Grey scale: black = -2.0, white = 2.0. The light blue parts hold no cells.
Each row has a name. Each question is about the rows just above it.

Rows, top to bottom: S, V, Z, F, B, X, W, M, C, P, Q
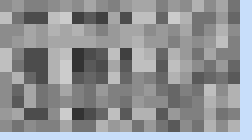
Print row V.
[ 1.0 -0.2 -0.8 -0.8  1.0  1.2 -1.0 -0.6 -1.0  0.6 -0.8  1.0  1.0 -0.4
  1.2  0.8 -0.2 -0.2  0.4 -0.4]
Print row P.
[ 0.4  0.6 -0.8 -0.8  0.2  1.2 -1.2 -0.8 -0.4  1.0 -0.6  0.8  0.8 -0.6
  0.4  0.0  0.0  0.6 -0.2  0.0]
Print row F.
[0.2 0.4 0.6 0.4 0.6 0.6 0.6 0.6 0.4 0.4 0.6 0.8 0.4 0.4 0.0 0.4 0.2 0.4
 1.0 0.0]

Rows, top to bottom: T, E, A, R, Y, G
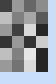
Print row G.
[ 0.4 -0.2  1.4 -1.4]
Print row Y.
[ 1.0  0.0  1.6 -1.4]
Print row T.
[-1.0  0.4 -0.4  0.2]
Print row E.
[ 1.0  0.0  0.6 -0.6]
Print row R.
[-1.2  0.4 -1.2  1.2]

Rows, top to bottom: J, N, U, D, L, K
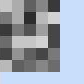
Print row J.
[ 1.1  0.7 -0.5  0.1 -1.1]
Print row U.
[-1.1 -0.1 -0.7  0.5 -0.9]

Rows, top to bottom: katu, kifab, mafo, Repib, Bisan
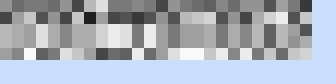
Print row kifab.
[-0.9  0.5  1.1 -0.7  0.3 -0.9  1.1 -1.5  0.5 -0.9 -0.7 -1.1 -0.7  0.3
 -0.7  0.9  1.1  1.3 -0.7  0.3 -0.9  0.7  1.3  1.7 -0.7  1.1]
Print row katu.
[ 0.3 -0.3 -0.1 -0.1 -0.3  0.3 -0.9  0.9  1.5 -0.1 -0.1  0.1 -0.1 -0.9
  0.3 -0.1 -0.3 -0.5  0.1 -0.3  0.3  0.3 -0.7  0.5 -0.1 -1.1]
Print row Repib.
[ 0.9  0.7  0.5  1.5  0.7  0.1  0.7  0.7  1.3  1.7  1.5 -0.1  1.7  0.5
 -0.1  0.5  0.5  0.7 -0.1  0.7  0.1  0.9 -0.5  0.9  0.3  0.7]
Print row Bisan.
[ 0.5  0.1  1.9 -0.5 -0.1  1.5  1.1  0.5 -0.9 -0.3 -0.5  1.7 -0.3  0.5
  1.5  1.9  1.9  1.1  1.7  0.1  1.7 -0.1  1.1 -0.3  1.1  1.3]

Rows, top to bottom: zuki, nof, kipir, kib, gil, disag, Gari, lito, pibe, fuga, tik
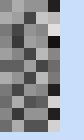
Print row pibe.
[-0.3  0.7 -0.7 -0.5  1.3]
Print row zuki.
[ 0.1  0.7  0.3  0.3 -1.5]
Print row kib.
[ 0.1 -1.1  0.5  0.3 -1.7]

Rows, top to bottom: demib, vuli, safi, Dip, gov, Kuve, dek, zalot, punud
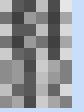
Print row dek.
[ 0.2  0.4 -0.6  1.0  0.4  0.0]
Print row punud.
[ 0.2  0.6 -0.8  1.2  0.6  0.0]
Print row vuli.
[-0.2 -1.0  0.4  0.0 -1.0  0.6]

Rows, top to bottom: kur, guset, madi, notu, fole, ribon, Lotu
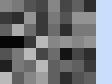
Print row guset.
[-1.1 -1.3  0.3 -1.1 -0.1 -0.7  0.3  0.3]
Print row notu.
[-1.9 -1.9 -1.1  0.9  0.1  0.3  0.1  0.3]
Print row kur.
[ 0.1 -0.1 -0.7 -0.9  0.1 -0.9 -0.5 -1.3]

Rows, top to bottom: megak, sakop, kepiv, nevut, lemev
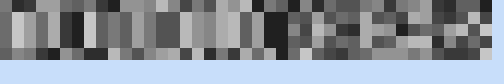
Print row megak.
[-0.1 -1.3 -1.1  0.5  0.5 -0.3 -0.5 -0.1 -1.1 -1.5  0.3  0.3  0.1  0.9
  0.1 -0.9 -0.1 -0.7  0.7  0.3  0.9 -1.5 -0.1 -0.5 -1.5  0.1 -1.3 -0.3
 -0.7 -0.7 -0.1  0.1 -1.1 -0.1  0.1  0.5 -1.1 -1.3 -0.5 -0.5 -1.5]
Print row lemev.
[-0.5  0.1 -0.1 -1.1 -1.5  0.3 -0.3 -1.3 -1.3  0.9 -0.1 -0.7  0.1  0.5
  0.7 -0.9  0.9 -1.3 -0.1 -1.1  0.7 -0.3  0.7 -1.5 -0.3  1.1 -0.5 -0.9
 -1.1 -0.5 -0.3  0.3  0.3  0.3 -0.1  0.3 -0.7 -1.1 -1.1 -0.9  1.1]
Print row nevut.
[-0.3  1.1  0.5 -0.3  0.7 -1.1 -1.5  1.1 -0.5 -0.1 -0.5  0.5 -0.1 -0.7
 -0.7  0.9  0.3  0.1  0.7  0.9 -0.5  0.5 -1.5 -1.5 -0.5 -0.7  0.5 -0.7
 -0.3 -0.5  0.7 -0.7 -0.5  0.5  0.9  0.9 -1.3  0.1 -0.9 -0.3 -0.9]
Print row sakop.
[-0.3  1.1  0.5 -0.3  0.7 -1.1 -1.5  1.1 -0.5 -0.1 -0.5  0.5 -0.1 -0.7
 -0.7  0.9  0.3  0.1  0.7  0.9 -0.5  0.5 -1.5 -1.5 -0.5 -0.7  0.5 -0.7
 -0.3 -0.5  0.7 -0.7 -0.5 -0.9  0.7  0.5 -0.9 -1.1 -0.7  0.9 -0.9]
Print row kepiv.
[-0.3  1.1  0.5 -0.3  0.7 -1.1 -1.5  1.1 -0.5 -0.1 -0.5  0.5 -0.1 -0.7
 -0.7  0.9  0.3  0.1  0.7  0.9 -0.5  0.5 -1.5 -1.5  0.1 -0.9  0.9  0.3
 -1.1 -1.3  0.7  0.5  0.3 -1.5 -0.7 -0.3 -0.5  0.5  0.9 -0.7  1.1]

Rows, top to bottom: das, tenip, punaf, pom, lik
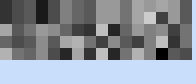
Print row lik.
[ 0.8 -0.2 -0.4  0.2 -0.8 -1.4  0.6 -1.2  1.0 -1.4 -0.2  0.8  0.0 -2.0
 -0.6 -0.8]
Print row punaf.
[ 0.6 -0.6 -0.2  0.4  0.2 -0.4 -1.0 -1.2  1.0 -1.4 -0.4  0.4  0.0  0.2
 -1.0 -0.2]
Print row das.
[-1.2 -0.8 -0.6 -1.6 -0.8  0.0 -0.4 -0.6  0.4  0.4 -0.2  0.6  0.4  0.6
  0.4 -0.6]

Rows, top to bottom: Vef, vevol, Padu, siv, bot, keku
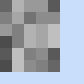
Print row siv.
[-0.8  0.0  0.8  0.6  1.0]
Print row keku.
[-0.8  1.0  0.2  0.0 -0.4]
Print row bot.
[-0.6  1.0  0.0  0.2 -0.6]
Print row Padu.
[0.4 0.0 0.8 0.6 1.0]

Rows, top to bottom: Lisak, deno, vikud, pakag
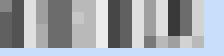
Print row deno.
[-0.5 -0.7  1.5  0.5 -0.3 -0.3  1.1  0.9  1.7 -0.9 -0.5  1.5  0.5  1.5
 -1.1 -0.3  1.3]
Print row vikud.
[-0.5 -0.7  1.5  0.7 -0.3 -0.3  0.9  0.9  1.7 -0.9 -0.5  1.5  0.5  1.5
 -1.1 -0.3  1.3]

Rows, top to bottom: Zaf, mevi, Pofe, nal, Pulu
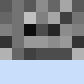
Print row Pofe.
[ 0.0 -0.2 -1.8 -0.8 -1.4  0.2  0.0]
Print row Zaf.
[-0.6 -0.2 -0.6  0.2 -0.4  0.6 -0.6]
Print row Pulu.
[ 0.8 -0.4 -1.0 -0.8 -0.8 -0.8  0.8]
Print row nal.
[-1.2 -0.2  0.4  0.4  0.2  0.4 -1.2]

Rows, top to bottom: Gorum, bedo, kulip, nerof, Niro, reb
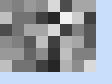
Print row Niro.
[ 0.4  0.4 -0.4  0.2 -1.2  1.0  0.0  0.0]
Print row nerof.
[ 0.2  0.0 -0.6  1.0 -1.0  0.8  0.6 -0.6]

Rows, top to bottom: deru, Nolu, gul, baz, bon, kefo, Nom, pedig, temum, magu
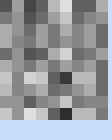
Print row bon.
[-0.3  0.3 -0.7 -0.5  0.7  1.3 -0.3 -0.1  0.5]
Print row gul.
[ 0.7  0.3 -0.3  0.5 -0.1  0.7  0.1  0.5 -0.3]
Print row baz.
[ 0.7  0.1 -0.1  0.5 -0.1  0.3  0.1  0.5 -0.3]
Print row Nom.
[ 1.1  0.1  1.3  1.1 -0.5 -1.1  0.9  0.9 -0.3]
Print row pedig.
[ 0.9  0.1  0.3  0.7 -0.3 -0.1  0.3  0.7 -0.3]

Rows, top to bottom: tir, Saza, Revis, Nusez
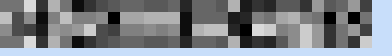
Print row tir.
[-0.2 -0.2  1.4 -1.2  0.8 -0.2 -1.8 -1.2 -0.8 -0.6 -0.4 -0.4 -0.6 -0.6
 -0.4 -1.4 -0.4 -0.4 -0.6  0.8 -1.6 -1.2 -1.4 -0.6 -0.6 -1.2  0.4 -0.6
 -0.4  0.4 -1.0]
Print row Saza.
[ 1.0 -0.8  0.2 -1.8  0.0  1.0  0.0  0.0  0.2 -2.0  0.6  0.6  0.8  0.8
  0.8 -1.8 -0.4 -0.4 -0.4 -1.6 -1.4  0.0 -0.2  0.6  0.8  0.0 -0.2 -2.0
  0.2 -2.0 -0.2]
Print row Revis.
[ 0.2 -0.8 -1.0 -1.6  0.4  0.2  0.4  1.2 -0.8 -1.0  0.0  0.0  0.2  0.0
  0.2 -1.8  0.8  1.0  1.0 -1.4 -2.0  1.4  1.2  0.0  0.2  1.2  0.4 -1.2
 -0.2  0.4 -1.0]

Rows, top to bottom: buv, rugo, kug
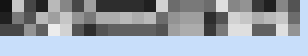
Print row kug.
[-0.9 -0.9  0.3 -0.5  1.7  1.3 -0.7 -1.3 -0.7 -0.5 -0.5 -0.5 -0.5 -0.7
  0.5  0.7  0.7 -1.1 -0.1  1.5  1.5 -0.5 -0.5  1.5  0.3]
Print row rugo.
[-1.5 -0.1 -0.7  0.9  0.5  1.1  0.3 -0.1  0.7  0.7  0.9  0.7  0.9 -0.3
  0.3  0.5  0.5 -1.3 -0.7  1.3  1.1  0.7  0.9  1.1 -0.3]

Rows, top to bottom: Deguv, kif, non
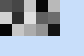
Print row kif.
[ 1.3 -1.3  1.5 -0.5 -0.3]
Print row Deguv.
[-0.7 -0.9  1.1 -1.9  0.9]
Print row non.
[-1.9  1.1  0.7  0.3 -1.7]

